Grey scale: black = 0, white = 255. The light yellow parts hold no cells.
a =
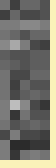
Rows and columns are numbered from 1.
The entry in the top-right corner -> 82
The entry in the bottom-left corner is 124
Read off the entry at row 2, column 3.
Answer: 72
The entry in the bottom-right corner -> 115
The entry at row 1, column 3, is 103
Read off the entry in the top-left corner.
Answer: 115
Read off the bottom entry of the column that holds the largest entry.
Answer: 54
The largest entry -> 189
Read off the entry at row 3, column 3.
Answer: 136
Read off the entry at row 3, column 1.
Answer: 124
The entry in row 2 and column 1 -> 63
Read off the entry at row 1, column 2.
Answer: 63
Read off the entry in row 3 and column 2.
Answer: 124
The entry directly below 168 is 82
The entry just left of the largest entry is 124

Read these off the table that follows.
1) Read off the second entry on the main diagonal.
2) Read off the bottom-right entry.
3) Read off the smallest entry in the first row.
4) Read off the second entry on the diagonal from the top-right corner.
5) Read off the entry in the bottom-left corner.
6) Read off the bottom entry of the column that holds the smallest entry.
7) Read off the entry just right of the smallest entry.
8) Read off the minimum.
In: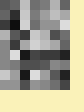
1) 46
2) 69
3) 88
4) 190
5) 147
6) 147
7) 209
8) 14

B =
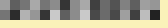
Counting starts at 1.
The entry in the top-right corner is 150
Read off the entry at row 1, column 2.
95
